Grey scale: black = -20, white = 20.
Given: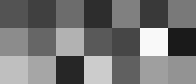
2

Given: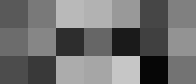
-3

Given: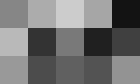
9

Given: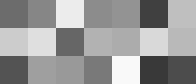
12

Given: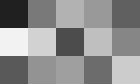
18

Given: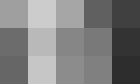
-3

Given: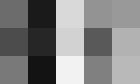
-8

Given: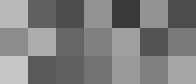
2

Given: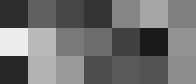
17
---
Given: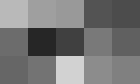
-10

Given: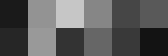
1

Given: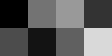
-2

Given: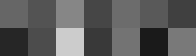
-3

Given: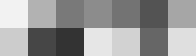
-2

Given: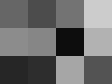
1

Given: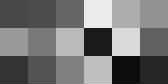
-16
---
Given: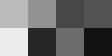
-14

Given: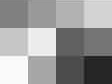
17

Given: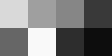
19

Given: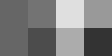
-8

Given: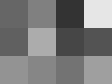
7

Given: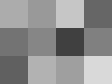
1

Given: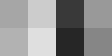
15

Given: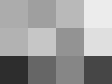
11

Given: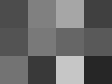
-1

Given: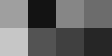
-7
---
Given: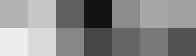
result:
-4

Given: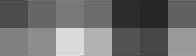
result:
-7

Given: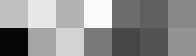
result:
-9

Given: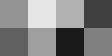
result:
5

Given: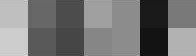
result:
2

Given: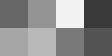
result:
9

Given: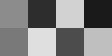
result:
15
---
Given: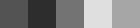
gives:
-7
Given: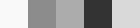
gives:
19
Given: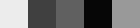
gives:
17
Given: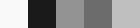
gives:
19
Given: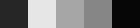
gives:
-14
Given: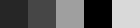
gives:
-14
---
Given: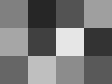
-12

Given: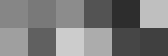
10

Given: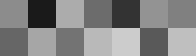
0

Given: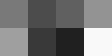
3

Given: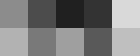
14

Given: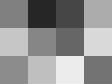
14
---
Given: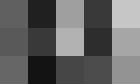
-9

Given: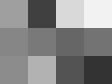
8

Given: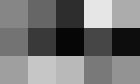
9

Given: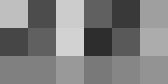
-1

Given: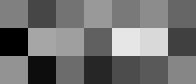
-8

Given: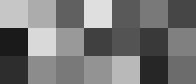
9

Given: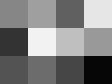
-3

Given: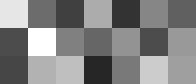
-1
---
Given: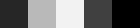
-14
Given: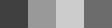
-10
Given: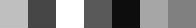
10
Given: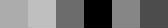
7
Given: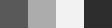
-6
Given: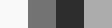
19
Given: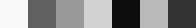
19
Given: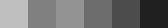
10
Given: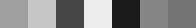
5
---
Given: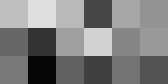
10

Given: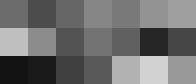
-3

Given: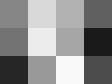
1

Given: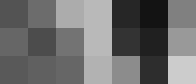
-7

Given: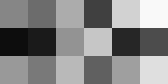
1

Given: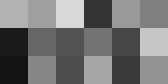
8

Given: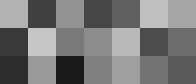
8

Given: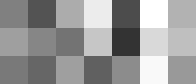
0

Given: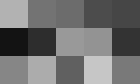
8

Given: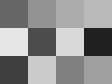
-4
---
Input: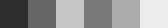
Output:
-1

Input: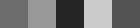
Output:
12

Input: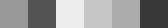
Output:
11

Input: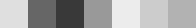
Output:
4

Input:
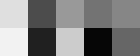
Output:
-2

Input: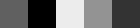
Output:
3
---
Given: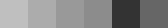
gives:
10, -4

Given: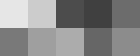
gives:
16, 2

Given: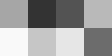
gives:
6, -3

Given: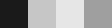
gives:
-16, 5

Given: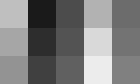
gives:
10, 0

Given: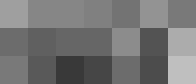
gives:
5, 10

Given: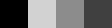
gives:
-20, -10

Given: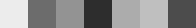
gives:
17, -8

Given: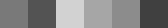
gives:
-1, -10

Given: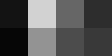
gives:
-17, -11
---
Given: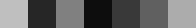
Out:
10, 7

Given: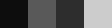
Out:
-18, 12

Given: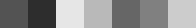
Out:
-7, 12

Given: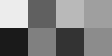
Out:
17, 2

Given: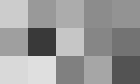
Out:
12, -7

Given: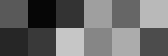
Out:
-6, -8

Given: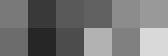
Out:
-1, 14

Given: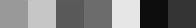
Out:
4, -12
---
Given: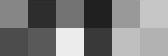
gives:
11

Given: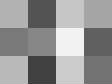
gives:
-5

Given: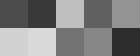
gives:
3

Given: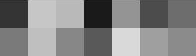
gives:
-3

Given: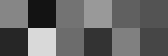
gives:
-7

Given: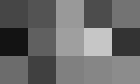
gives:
-12

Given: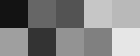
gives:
9

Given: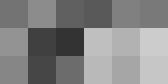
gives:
12

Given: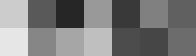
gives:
-5
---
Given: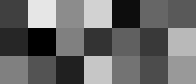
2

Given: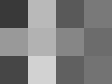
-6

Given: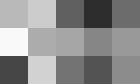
-5

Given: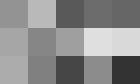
-6

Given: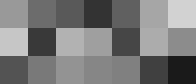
-6

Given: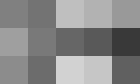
10

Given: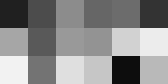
2
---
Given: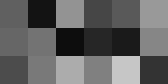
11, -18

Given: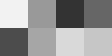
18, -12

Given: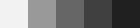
18, -15

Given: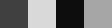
14, -18

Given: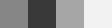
18, -11

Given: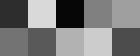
14, -19

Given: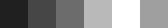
20, -15

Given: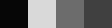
14, -19

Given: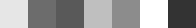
20, -12

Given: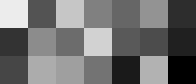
17, -20
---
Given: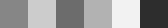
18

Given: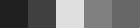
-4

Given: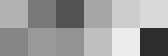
12

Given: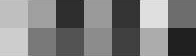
-12

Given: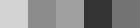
-2

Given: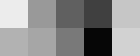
11

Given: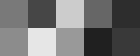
-13

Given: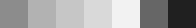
18

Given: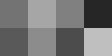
-6
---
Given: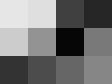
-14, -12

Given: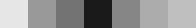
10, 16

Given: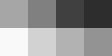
-13, 19

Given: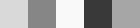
6, 14

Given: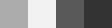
-12, 7

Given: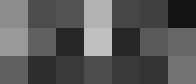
-17, -5
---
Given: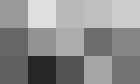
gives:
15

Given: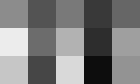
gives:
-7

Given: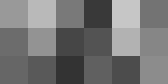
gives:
9

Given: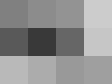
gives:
2

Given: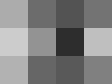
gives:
-3

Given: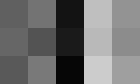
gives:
-2

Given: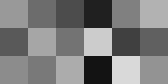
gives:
-3
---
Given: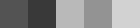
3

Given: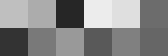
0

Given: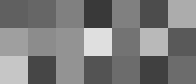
-10

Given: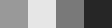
-1

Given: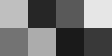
-16

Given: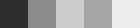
6

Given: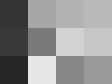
1

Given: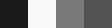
-1

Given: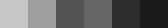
-13

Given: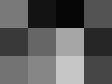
11
